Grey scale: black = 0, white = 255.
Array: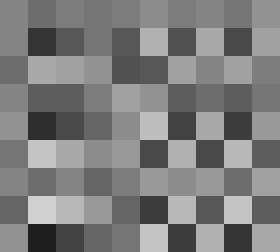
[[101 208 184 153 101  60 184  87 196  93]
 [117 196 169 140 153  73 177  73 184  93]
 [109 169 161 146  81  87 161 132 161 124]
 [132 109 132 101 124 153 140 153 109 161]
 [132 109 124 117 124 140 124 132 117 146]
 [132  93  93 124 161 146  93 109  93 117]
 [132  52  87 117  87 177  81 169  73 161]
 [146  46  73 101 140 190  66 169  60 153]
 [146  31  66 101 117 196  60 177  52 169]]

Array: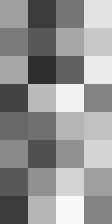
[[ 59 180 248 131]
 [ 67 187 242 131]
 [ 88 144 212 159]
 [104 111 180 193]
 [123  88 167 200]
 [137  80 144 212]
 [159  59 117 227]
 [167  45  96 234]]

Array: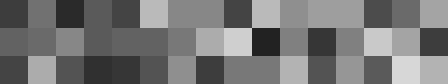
[[ 98 106 135  90  98  98 120 172 207  34 128  54 128 201 164  61]
 [ 68 172  83  48  54  83 143  61 120 120 179  83 150  90 215 179]
 [ 61 113  42  90  68 186 135 135  68 186 143 158 158  76 106 164]]

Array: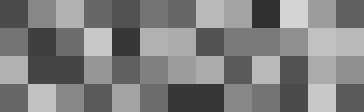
[[ 75 135 177 103  82 116 103 185 163  48 212 156  96]
 [103 193 135  90 163 109  55  55 135 116  75 200  90]
 [116  63 109 200  55 177 171  82 122 122 143 193 185]
 [177  69  69 150  96 128 156 171  90 185  82 171 143]]

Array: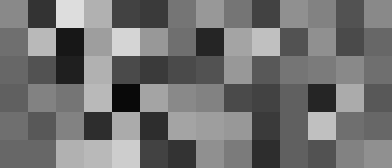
[[137  51 221 177  66  58 117 152 117  66 144 130  82 137]
 [103 103 177 185 205  66  51 144 123  45  96  82 130 144]
 [111  88 130  45 171  45 164 158 152  58  96 192 111 103]
 [ 96 130 117 185   9 164 137 130  74  66  96  37 171  88]
 [103  82  31 177  74  58  74  82 152  88 117 123 137 111]
 [111 185  23 158 213 152 111  37 164 192  82 144  74 103]]

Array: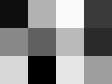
[[ 15 178 249  58]
 [216   1 230 157]
 [136  96 185  43]]
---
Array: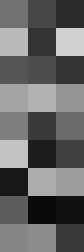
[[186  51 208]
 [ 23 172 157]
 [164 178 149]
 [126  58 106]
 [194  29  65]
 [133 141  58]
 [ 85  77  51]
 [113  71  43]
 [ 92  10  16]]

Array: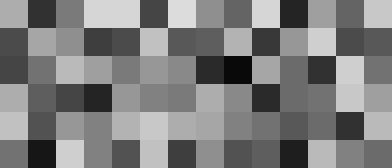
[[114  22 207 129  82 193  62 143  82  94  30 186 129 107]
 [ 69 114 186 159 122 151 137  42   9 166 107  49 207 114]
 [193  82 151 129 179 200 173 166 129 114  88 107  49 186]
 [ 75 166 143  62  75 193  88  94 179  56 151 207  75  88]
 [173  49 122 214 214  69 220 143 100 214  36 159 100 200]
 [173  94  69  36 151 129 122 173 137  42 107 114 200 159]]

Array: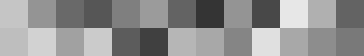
[[190 210 161 203  92  64 182 168 133 224 168 141 121]
 [197 148 105  86 127 155  99  52 148  72 231 176  99]]

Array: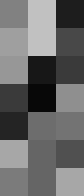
[[123 101 167]
 [ 58   8 143]
 [ 36 109 115]
 [167 101  80]
 [159 193  72]
 [151  23  58]
 [129 193  29]]

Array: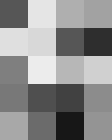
[[127 236 183 208]
 [ 86 229 175 162]
 [223 216  86  46]
 [120  79  65 140]
 [168 107  23 148]]

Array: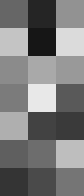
[[196  22 219]
 [ 95 109 190]
 [139 169 153]
 [102  37 146]
 [ 52  74 117]
 [123 232  89]
 [175  66  58]]
